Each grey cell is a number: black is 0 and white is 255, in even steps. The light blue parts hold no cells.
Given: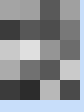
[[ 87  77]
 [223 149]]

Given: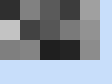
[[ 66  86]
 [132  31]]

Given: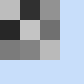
[[196 112]
 [131 186]]

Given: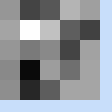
[[254 193]
 [122 137]]

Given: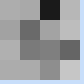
[[106 163]
 [122 127]]

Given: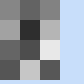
[[ 46 181]
 [ 77 232]]

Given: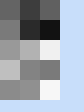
[[ 42  18]
 [178 240]]
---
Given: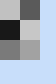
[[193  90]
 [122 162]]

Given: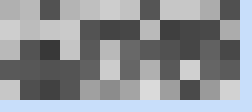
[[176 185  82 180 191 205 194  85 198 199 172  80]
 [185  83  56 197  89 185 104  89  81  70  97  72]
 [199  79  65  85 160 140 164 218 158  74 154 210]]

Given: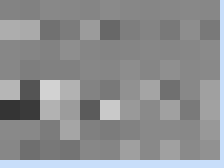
[[131 129 136 135 133 138 135 134 135 136 135]
 [135 133 130 142 134 132 133 135 134 135 138]
 [182  84 210 178 131 121 145 164 112 136 160]
 [137 136 124 165 128 124 130 137 137 136 152]]

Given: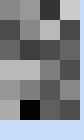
[[135 152  51 203]
 [101  62  76 100]
 [150 126  85 135]]

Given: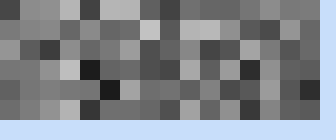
[[ 71 140 144 181  66 181 180  96  67 112 102 101 117 140 121 123]
 [149  92  61 141 103 120 156  79  98 135  69  84 164 122  85 105]
 [ 97 118 126 120 117  27 163 110 114  95 129  75  88 155  86  46]]

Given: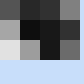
[[ 84  40  49 128]
 [225 157  23 107]]

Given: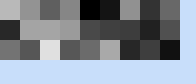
[[185 147  95 134   0  20 145  51 104]
 [115  86 224  87 107 169  39  62  17]]
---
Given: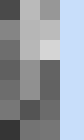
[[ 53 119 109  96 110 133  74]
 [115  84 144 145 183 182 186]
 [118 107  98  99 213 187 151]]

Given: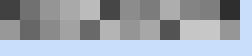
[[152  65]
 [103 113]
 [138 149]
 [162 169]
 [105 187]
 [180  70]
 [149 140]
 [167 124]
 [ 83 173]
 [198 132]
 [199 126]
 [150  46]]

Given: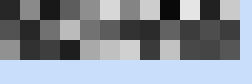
[[145  82  39]
 [ 49  39 138]
 [ 62 113  24]
 [ 30 187  93]
 [169 114 142]
 [192  92 215]
 [208  50 132]
 [ 58  43 205]
 [194  98   9]
 [ 72  60 229]
 [ 69  77  33]
 [ 86  61 202]]

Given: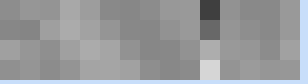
[[144 160 135 141]
 [149 150 133 150]
 [140 143 159 148]
 [148 160 171 168]
 [164 171 162 157]
 [165 165 149 137]
 [161 146 136 135]
 [142 135 135 140]
 [136 136 146 152]
 [139 146 153 153]
 [214 173 104  63]
 [148 153 149 146]
 [155 150 142 137]
 [150 140 137 137]
 [151 161 153 153]]

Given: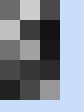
[[ 34  72 113 191 107]
 [ 72  54 161  59 205]
 [151  43  24  18  73]]

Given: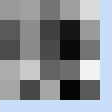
[[166 172  75  89 153]
 [ 72 201 138 141 161]
 [167  99  74  64 116]
 [  5 110  10  22 158]
 [ 89 242 116 154 218]]

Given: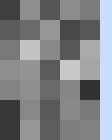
[[ 55  55 132 142 120  90  63]
 [150 135 142 148 194 106 142]
 [ 93  89 105  90 136 150  86]
 [125 137 134 200  88  72 140]
 [129 122  49 165 170  87 123]]

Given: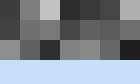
[[142  67  61]
 [ 96 112 125]
 [ 47 120 194]
 [129  69  45]
 [137  97  57]
 [103  91  69]
 [ 30 111 175]]

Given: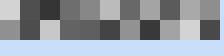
[[144 211]
 [ 77  79]
 [200  53]
 [ 99 110]
 [ 95 135]
 [ 68 187]
 [146 104]
 [ 57 164]
 [163  91]
 [211 169]
 [ 73 142]]
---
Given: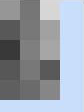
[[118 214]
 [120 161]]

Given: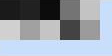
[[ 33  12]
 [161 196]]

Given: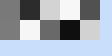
[[ 44 211]
 [246 105]]

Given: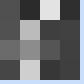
[[ 43 227]
 [187  63]]

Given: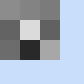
[[131 123]
 [219  97]]

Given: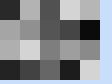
[[179  81]
 [144  85]]

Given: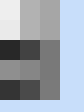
[[178 166]
 [178 165]]

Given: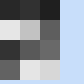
[[ 49  31]
 [194  94]]
